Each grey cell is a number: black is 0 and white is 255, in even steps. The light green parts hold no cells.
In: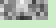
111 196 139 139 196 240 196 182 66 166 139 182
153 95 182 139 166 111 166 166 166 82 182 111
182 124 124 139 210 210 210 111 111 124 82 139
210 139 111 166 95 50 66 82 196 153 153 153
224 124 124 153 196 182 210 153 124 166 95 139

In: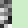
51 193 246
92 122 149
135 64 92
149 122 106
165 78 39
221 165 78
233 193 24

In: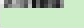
220 82 129 160 160 129 82 196 20 113 35 66 113 66 35 129
236 113 82 184 145 129 98 172 20 98 35 51 98 82 51 145

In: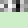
134 190 222 105 35 190 134
149 177 236 119 47 206 134
236 92 251 206 7 177 161

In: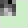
52 105 92 64
77 92 9 144
118 189 144 77
132 174 205 118

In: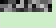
7 23 83 83 7 171 23 98 171 143 98 98 128
55 157 143 98 55 39 69 114 55 69 83 171 39
114 114 157 39 183 171 39 157 23 143 198 128 7

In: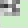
83 52 140 112 225
152 180 237 140 112
195 209 237 98 127
209 168 180 152 168

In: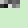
54 23 221 122 151
191 137 79 106 93
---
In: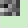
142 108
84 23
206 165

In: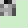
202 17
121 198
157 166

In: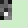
34 102
98 97
113 41

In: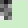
83 23
127 95
77 118

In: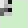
232 196
233 179
111 91

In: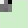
240 125
113 115
113 105
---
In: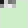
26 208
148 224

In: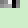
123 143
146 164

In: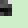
73 92
89 82

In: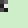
67 107
30 235

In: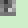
108 55
125 98

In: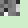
129 70
101 135
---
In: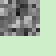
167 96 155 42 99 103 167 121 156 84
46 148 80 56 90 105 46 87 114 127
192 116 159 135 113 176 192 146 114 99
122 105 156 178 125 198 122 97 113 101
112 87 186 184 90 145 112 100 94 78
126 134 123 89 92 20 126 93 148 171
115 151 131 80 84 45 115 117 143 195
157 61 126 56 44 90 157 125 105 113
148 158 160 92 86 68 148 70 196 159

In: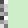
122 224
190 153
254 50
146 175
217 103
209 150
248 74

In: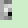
127 143 169
17 185 164
169 236 173
218 204 173
123 113 169

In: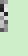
144 86
152 187
96 196
218 149
39 211
232 29
221 45
158 131

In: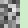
92 155 125 196 74
203 148 130 92 112
188 82 183 52 145
66 175 196 127 108
179 231 65 112 173
119 212 204 83 90
94 63 118 197 172

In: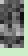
101 136 133 49 126 203
84 38 75 89 69 91
34 65 92 78 69 37
157 188 118 141 145 108
137 163 127 100 139 158
75 156 149 44 129 176
33 104 113 74 84 39
15 68 111 40 71 79
13 105 127 45 88 73
99 44 74 96 75 99
44 79 107 62 82 86
141 83 95 85 110 196

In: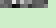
133 100 94 82 55 115 106 28 10 85 111 102
69 97 99 92 150 134 194 105 227 94 94 129

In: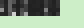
56 32 44 70 33 41 36 36 158 85 34 206 88 35 38
36 36 35 127 36 33 33 34 63 76 35 62 102 37 144
50 36 41 58 32 37 36 33 64 43 33 39 101 38 65
52 34 43 61 35 37 34 36 97 54 35 81 99 35 55

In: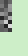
55 102 94
219 34 97
37 203 133
172 94 41
64 129 150
148 110 85
155 79 122
103 73 105
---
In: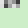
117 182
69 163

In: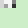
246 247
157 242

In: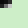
15 44
115 197

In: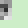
150 154
75 154

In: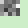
113 126
108 91

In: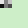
130 197
121 76

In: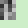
111 41
180 70

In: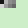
181 141
157 125

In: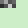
167 82
82 202
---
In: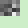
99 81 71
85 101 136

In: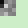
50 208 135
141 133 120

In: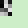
4 228 153
98 75 228

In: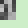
170 80 177
198 59 184

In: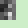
44 44 158
32 72 92

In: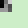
5 145 78
153 156 89

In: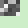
120 246 82
214 153 65

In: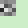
217 80 110
36 225 175
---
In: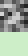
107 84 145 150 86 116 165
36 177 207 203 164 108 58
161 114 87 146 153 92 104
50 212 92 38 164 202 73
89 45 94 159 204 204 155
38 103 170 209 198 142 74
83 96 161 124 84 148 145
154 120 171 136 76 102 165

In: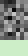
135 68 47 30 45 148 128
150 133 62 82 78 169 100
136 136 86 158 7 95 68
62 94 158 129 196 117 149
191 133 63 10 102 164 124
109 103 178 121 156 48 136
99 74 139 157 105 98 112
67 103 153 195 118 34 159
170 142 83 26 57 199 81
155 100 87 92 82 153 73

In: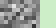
137 163 144 100 134 145 92 164 173 130
122 138 134 172 227 151 173 109 153 165
122 78 102 93 185 195 98 194 178 121
144 197 160 170 150 68 155 150 147 106
161 161 92 158 76 146 202 77 99 82
153 142 177 94 115 131 117 113 151 194
168 95 86 83 122 134 156 174 165 51

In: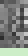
158 77 101 92 90 122 147
114 148 107 124 127 130 97
194 137 133 98 113 157 64
206 132 129 108 97 171 82
106 133 132 94 144 98 55
220 96 140 94 78 160 89
130 143 113 81 157 110 67
92 122 117 85 150 83 76
197 75 107 115 54 161 160
89 45 100 93 90 72 165
162 105 106 119 84 148 136
81 101 96 104 123 87 132

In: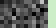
54 23 53 42 78 47 64 106 106 65 91 192
107 63 79 50 120 72 73 49 91 148 24 77
27 81 105 76 29 129 92 103 56 98 120 1
117 60 94 108 4 103 73 89 61 2 71 44
108 111 52 75 161 30 68 20 83 108 27 86
58 32 84 33 81 89 76 97 96 142 70 107
117 90 62 67 148 42 67 24 87 122 16 88

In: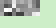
97 152 128 140 226 161 176 155 180 129
93 143 81 103 240 131 133 139 190 137
149 143 254 246 108 188 145 148 155 155
242 168 62 43 125 65 66 160 150 231

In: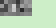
142 64 147 110 101 56 113 153
158 155 74 130 204 84 159 138
102 75 72 138 196 105 41 111
131 114 131 124 121 112 126 134
